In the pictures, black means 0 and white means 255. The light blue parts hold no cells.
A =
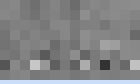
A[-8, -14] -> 132
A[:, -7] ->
[108, 115, 122, 121, 115, 141, 98, 119]
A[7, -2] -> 129
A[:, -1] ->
[141, 132, 125, 106, 136, 137, 193, 131]
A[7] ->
[123, 131, 134, 120, 123, 126, 127, 119, 123, 131, 126, 125, 129, 131]
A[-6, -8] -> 135
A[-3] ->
[121, 116, 130, 117, 90, 115, 124, 141, 102, 122, 136, 120, 138, 137]
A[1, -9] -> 130
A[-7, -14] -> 135
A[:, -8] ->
[122, 122, 135, 135, 124, 124, 120, 127]
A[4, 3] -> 129
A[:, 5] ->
[132, 130, 134, 125, 108, 115, 95, 126]
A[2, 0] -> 122
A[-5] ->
[116, 133, 123, 131, 125, 125, 135, 121, 142, 135, 134, 130, 133, 106]
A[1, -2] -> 136
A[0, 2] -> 121
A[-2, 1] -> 136
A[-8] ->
[132, 135, 121, 111, 124, 132, 122, 108, 129, 135, 131, 138, 139, 141]
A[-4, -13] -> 121
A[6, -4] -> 50
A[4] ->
[115, 121, 133, 129, 133, 108, 124, 115, 140, 131, 162, 158, 138, 136]
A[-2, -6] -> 172
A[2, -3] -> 131

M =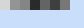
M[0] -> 214
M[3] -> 42
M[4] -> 100

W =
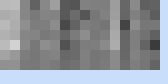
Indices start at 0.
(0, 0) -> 186
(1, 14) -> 113
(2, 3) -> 125
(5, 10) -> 121
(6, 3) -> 120
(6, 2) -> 122
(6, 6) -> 109
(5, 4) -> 128
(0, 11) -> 157
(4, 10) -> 138
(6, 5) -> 122
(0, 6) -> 89
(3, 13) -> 127
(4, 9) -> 126
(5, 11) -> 139
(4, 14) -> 100
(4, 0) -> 187
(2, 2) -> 143
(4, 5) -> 135
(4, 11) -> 172
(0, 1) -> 188
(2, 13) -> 141
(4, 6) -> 82
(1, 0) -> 172
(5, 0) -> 163
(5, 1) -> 152
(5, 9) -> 118
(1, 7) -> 107
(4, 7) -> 107
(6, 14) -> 118
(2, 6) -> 73
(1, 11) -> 158
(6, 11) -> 138
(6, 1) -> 145
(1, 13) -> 128
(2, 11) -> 163
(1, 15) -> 93

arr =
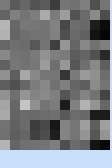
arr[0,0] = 122
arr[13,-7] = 77
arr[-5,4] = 116
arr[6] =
[97, 119, 114, 119, 156, 111, 151, 87, 111, 137, 94]
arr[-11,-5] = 149
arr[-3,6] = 132
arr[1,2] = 116
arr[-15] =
[122, 90, 102, 83, 91, 61, 118, 113, 127, 80, 117]
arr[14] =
[179, 101, 112, 114, 115, 126, 79, 107, 99, 20, 9]
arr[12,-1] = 159
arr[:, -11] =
[122, 100, 181, 178, 103, 136, 97, 144, 93, 146, 165, 169, 114, 113, 179]
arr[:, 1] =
[90, 128, 103, 101, 111, 116, 119, 94, 80, 111, 103, 100, 97, 94, 101]
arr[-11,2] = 107
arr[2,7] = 109
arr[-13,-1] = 12
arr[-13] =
[181, 103, 120, 118, 115, 130, 72, 109, 104, 29, 12]
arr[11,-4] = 108
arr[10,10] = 102
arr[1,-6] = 123
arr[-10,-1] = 41
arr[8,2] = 103
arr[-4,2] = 107
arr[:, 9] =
[80, 138, 29, 19, 113, 81, 137, 144, 139, 114, 147, 27, 94, 87, 20]
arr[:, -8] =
[83, 125, 118, 115, 87, 121, 119, 135, 124, 132, 144, 105, 61, 65, 114]
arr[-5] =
[165, 103, 196, 144, 116, 124, 28, 129, 178, 147, 102]
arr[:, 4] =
[91, 170, 115, 115, 116, 146, 156, 117, 136, 138, 116, 108, 73, 77, 115]
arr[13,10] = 148
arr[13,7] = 117
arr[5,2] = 113
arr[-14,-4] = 82
